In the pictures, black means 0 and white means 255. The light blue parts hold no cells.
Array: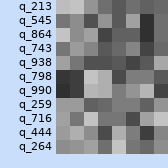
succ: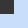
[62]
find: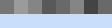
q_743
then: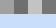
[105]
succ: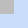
[195]
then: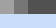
[89]
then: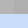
[125]
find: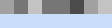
q_716

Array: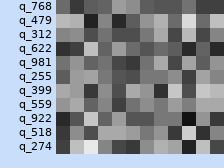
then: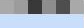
[148]
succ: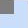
[169]

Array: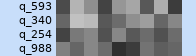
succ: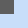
[102]
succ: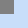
[102]
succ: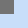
[94]
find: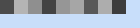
q_593

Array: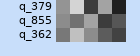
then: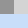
[60]
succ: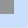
[212]
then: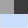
[86]
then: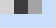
[31]

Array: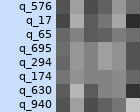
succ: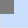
[109]
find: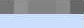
q_174
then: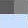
[138]
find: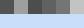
q_940

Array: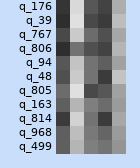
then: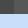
[161]
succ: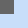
[155]
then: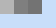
[148]
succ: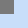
[101]
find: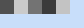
q_48

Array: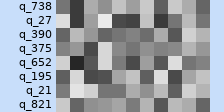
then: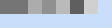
[180]
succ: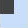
[194]
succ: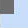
[172]
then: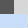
[123]
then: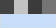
[186]
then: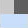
[201]
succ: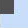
[165]

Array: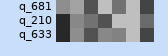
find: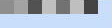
q_681
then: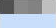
[68]
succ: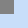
[191]
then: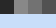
[191]

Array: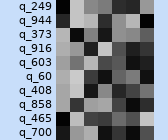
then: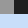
[196]
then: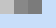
[45]
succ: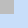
[67]
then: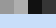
[11]
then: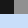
[136]

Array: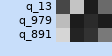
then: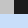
[106]
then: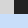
[50]
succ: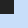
[50]
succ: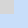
[35]

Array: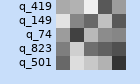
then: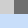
[96]
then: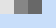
[193]
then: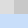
[178]

